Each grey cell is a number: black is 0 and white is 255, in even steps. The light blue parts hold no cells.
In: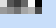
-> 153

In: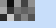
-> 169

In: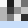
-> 181

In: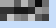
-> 49

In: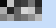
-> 173

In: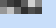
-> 151

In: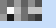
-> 127

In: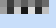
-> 160

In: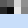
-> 36
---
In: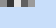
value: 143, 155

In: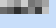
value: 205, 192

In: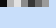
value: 11, 155

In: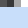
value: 84, 254

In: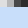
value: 223, 44

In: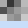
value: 170, 200
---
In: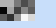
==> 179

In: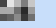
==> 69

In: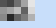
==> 82

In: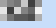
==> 162

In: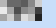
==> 182

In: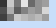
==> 52

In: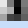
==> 231

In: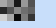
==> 168

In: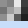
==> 143

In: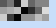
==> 89
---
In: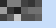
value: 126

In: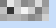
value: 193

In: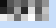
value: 114

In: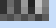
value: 64

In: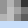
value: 136

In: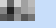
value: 211

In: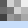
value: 167

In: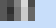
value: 130
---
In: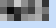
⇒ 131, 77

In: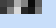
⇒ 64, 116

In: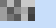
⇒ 117, 62

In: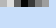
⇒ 183, 158

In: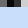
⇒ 107, 207

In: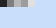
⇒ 34, 224
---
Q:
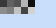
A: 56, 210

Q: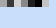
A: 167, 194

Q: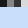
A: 23, 217

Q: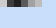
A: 204, 189

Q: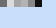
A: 109, 16

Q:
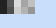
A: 34, 150

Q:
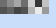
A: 110, 154
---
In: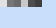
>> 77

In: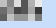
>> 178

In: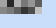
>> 149

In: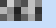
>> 193

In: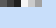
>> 202

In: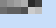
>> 42

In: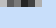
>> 66

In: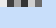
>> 207
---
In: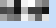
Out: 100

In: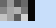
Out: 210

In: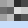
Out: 60

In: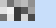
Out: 214

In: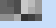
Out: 64

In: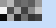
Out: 52

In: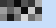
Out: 112

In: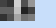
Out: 111
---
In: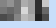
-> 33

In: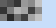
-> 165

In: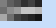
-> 36

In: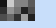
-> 159

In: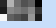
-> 151

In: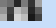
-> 24

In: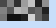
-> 101
